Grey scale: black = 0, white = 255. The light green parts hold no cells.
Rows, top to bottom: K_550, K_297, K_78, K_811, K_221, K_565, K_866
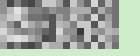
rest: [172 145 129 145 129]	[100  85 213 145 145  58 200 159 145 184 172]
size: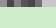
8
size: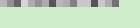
17
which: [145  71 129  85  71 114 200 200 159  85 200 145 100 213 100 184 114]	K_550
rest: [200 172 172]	[ 85 200 145 100 213 100 184 114]
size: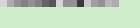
17

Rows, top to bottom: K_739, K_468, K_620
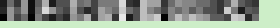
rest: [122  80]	[ 80  53 203 122  28  92  80]
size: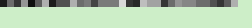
34

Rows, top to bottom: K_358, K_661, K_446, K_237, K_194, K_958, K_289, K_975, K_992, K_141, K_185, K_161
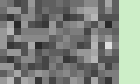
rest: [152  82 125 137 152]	[110  82 137  41 110]
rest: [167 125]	[152 110]
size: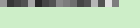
17
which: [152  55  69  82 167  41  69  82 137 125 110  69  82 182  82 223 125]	K_289

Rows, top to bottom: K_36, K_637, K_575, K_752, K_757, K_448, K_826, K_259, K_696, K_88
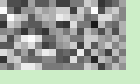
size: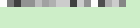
18
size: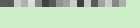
18
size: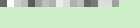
17
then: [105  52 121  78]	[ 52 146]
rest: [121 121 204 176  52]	[ 78 105 161]
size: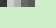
5

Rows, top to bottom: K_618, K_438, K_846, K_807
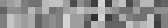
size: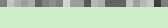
24
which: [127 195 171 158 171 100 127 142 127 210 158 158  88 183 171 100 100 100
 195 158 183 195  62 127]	K_807
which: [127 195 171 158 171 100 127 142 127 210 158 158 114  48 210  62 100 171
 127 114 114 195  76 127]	K_846
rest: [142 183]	[114 127 158 171 195 171 171 195 158 142 114 114 158 114 114 142 142]
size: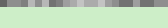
24
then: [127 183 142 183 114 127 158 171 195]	[171 171]
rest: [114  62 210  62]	[171 195  76 127 183 183  88 100]

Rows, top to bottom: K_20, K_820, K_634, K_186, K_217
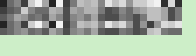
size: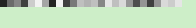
26
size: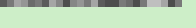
26
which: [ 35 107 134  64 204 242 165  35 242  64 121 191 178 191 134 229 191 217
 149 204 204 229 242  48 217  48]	K_20
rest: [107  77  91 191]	[204 121 107 107]

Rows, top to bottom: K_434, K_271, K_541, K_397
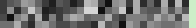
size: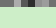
8
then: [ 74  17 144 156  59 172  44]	[100  44]
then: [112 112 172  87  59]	[128 128]
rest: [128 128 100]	[172 128 156  74 185]

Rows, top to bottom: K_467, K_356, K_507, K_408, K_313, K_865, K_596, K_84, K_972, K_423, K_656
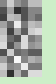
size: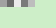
5
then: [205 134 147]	[235 122]

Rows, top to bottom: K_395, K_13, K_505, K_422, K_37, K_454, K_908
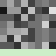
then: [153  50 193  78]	[ 50 223]
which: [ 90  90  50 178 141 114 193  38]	K_908
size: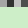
4

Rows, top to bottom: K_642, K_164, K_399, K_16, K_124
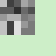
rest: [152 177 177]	[122 136]
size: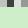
4

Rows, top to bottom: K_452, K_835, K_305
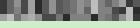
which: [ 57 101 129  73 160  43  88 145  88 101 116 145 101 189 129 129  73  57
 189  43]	K_835
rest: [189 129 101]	[129 160  57  88]
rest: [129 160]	[57 88]
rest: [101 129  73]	[160  43  88 145  88 101 116 145 101 189 129 129  73  57 189  43]

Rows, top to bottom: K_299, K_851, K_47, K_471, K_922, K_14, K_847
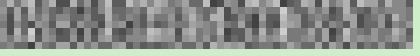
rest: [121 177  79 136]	[121 136 121 149 121 121 206 136 106 106 149 121 149  79 106 177 121 106
  92 136 121 136 136 136 121]
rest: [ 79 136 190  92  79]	[106 136 121 190 177 149 162  79 162 177 121 136 121 177  66  92  92 149
  92 177 106 136 206 121 121 121 162 106 162  66 106 190 136 121 106 149
 121 121 177 149  92]
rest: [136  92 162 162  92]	[149 121 121  79 162 136 149  66 121  92 136  92 106 136 121 121 162 149
 136 121 162 121 106 162  92  66 136  92  79 177 162 149  92 106 162  92
 136 121  92 162  79 106 106 149  79 136 121 149]
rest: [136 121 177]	[ 66  92  92 149  92 177 106 136 206 121 121 121 162 106 162  66 106 190
 136 121 106 149 121 121 177 149  92]

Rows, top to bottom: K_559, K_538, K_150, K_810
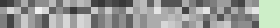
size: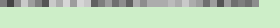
37
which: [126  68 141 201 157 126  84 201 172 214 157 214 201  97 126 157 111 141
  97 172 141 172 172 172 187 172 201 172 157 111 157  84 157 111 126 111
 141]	K_150
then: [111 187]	[157 187]

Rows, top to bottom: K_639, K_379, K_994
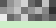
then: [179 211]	[104  77]
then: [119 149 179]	[134  49]

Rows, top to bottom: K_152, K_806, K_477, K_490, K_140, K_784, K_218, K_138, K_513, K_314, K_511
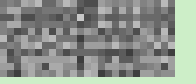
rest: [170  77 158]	[ 92 170 130 158 142  77 118  92 105 118  77 158 142  92 185  77]
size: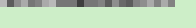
25
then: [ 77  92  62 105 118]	[142  77]

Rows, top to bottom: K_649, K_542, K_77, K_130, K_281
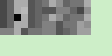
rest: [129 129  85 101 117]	[159 159]
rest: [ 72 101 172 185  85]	[101  85  85 129 129 101  72 143]
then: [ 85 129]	[129 101]
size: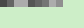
9

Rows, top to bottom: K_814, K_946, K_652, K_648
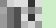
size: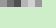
6
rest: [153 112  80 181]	[209 153]
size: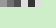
6
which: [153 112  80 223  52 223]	K_652
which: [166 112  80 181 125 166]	K_946
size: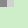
2

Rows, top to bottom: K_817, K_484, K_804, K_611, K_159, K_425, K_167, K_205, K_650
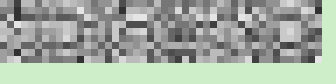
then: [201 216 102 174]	[159 102]
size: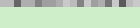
20
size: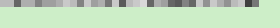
37
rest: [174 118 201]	[ 90 187 201 216 102 174 159 102  90 130 102 201 146 201 174 146 187 201
  64 118 159 146 118 201 216 187 146 102  78]
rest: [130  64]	[187 174 159  78 187 159 102 159 159 201 201 187 118 174 187]

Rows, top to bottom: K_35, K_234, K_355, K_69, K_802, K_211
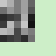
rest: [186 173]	[ 71 148 124]
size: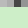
4

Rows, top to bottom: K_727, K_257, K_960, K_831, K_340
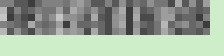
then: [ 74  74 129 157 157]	[ 88 103]
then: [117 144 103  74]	[129 169]
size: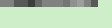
14
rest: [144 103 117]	[61]
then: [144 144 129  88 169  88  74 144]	[157  61]
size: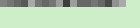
18

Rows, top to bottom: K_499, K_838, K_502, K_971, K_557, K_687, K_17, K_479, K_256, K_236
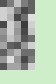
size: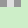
3
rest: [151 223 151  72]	[125]
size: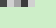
5
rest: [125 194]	[125  97]
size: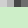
4

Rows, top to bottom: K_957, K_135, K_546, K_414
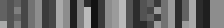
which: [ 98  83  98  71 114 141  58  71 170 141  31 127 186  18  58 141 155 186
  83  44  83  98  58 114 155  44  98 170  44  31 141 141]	K_546
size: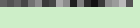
19

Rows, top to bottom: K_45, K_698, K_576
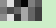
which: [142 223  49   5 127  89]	K_45
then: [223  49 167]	[101  61]

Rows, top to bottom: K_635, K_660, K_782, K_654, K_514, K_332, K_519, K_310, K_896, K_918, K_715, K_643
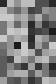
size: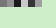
6
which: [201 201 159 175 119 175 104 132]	K_782
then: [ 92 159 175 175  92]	[159 119]
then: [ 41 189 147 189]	[189  80]
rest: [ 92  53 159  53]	[119  41]
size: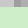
4

